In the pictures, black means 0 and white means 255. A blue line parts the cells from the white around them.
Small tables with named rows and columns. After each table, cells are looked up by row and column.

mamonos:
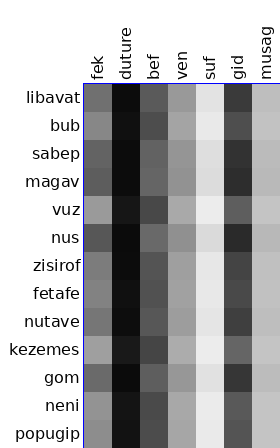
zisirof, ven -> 159
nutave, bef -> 87
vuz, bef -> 72
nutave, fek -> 118
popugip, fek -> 141
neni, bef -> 74
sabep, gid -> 50
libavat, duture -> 12
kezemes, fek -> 159
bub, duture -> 16
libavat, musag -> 190
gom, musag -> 188
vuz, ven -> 169
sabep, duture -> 12
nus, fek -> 87
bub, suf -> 233
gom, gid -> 54
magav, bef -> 101
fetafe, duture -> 16
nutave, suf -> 229

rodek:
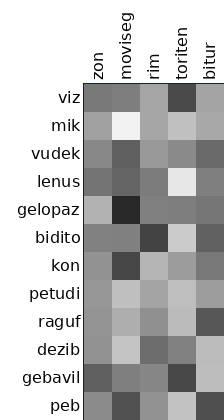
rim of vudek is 153
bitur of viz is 164
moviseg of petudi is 191
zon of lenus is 116
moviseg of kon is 70
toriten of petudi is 190
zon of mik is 161
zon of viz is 121
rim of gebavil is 134
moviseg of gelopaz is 40
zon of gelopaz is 178
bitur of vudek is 106
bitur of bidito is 97
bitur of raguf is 87
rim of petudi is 164

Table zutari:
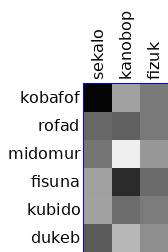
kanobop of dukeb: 183
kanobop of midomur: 238
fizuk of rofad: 121
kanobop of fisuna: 42
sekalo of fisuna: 160
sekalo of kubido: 161
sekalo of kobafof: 4
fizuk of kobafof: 122
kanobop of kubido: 109

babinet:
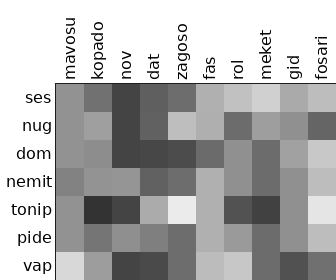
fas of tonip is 176
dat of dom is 71
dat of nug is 97
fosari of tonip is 229
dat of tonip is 171
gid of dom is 161
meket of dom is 108
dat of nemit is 97
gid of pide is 144
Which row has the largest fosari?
tonip

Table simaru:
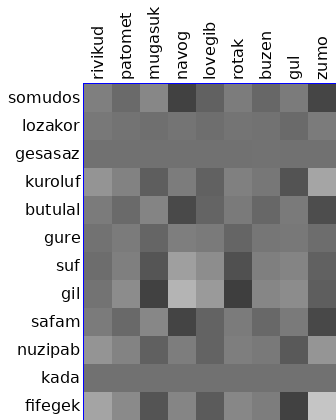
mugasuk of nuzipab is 96
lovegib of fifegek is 91
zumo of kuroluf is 165
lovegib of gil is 154
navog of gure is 126
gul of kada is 113
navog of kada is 113
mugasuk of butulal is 132
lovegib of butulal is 100
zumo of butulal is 77
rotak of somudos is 124
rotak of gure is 101
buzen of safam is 104
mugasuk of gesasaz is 113
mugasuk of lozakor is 111
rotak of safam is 123
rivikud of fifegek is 164
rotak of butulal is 122
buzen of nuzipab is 121
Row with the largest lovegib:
gil

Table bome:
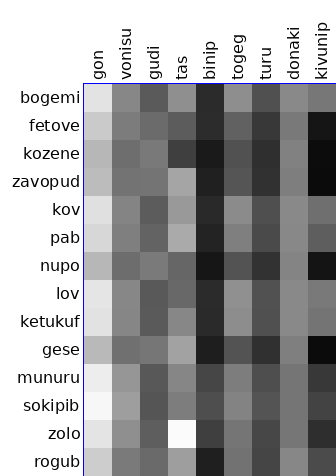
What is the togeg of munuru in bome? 125
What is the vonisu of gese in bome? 112
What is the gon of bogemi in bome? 227
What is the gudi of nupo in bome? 122
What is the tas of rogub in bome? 158
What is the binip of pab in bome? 35

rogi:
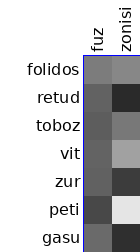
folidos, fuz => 124
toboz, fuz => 93
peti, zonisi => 229
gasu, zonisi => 47
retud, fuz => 98
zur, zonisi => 60
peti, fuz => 72

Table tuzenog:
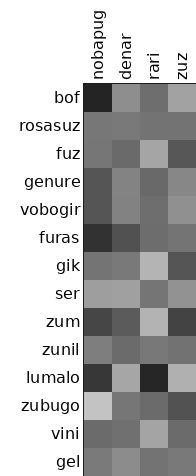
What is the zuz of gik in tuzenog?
85
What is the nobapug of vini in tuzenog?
107
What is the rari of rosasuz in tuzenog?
115
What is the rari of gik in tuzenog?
180
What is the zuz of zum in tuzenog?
67
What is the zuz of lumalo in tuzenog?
176
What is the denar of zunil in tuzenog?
107
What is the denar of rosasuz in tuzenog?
121
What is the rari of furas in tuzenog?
109
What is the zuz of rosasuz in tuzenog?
115
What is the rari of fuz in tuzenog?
165

